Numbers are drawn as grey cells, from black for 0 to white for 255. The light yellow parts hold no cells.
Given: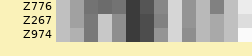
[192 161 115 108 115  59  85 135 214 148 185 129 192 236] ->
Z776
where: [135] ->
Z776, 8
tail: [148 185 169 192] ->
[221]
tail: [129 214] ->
[148 185 169 192 221]
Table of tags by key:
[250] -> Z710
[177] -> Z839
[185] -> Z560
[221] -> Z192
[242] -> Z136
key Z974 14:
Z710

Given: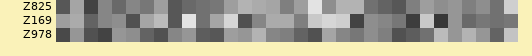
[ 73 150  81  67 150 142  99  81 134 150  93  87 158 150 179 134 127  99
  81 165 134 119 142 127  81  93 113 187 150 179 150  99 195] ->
Z978
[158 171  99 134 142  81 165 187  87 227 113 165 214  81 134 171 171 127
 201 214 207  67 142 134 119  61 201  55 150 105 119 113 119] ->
Z169

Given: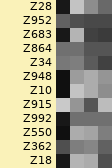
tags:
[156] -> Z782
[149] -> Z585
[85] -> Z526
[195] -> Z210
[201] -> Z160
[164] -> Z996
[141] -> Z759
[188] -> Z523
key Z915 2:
Z585
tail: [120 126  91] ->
[65]
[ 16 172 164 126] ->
Z550
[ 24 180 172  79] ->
Z18
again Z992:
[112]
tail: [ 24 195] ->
[141 105]

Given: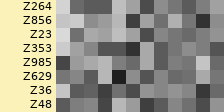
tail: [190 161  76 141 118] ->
[ 91 126 161]
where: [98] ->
Z36, 3
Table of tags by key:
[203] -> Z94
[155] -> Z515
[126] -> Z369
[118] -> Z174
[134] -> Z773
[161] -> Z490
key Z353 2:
Z490
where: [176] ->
Z856, 9

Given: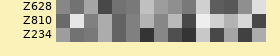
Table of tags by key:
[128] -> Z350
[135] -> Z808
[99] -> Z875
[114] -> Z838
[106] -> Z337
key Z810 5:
Z875
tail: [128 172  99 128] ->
[179 135 185  72 238 208 179 216  72]
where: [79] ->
Z234, 9
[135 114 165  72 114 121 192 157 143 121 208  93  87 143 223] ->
Z628
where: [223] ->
Z628, 15

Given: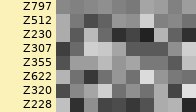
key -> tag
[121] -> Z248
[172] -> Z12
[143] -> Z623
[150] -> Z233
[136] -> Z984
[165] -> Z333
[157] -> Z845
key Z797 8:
Z845
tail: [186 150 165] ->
[121 121  90 192]
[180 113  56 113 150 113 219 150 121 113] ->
Z622
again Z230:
[48]

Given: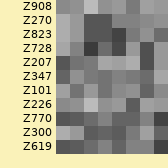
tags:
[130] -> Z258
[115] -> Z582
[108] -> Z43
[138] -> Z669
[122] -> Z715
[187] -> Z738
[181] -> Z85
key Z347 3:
Z715
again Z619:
[130]

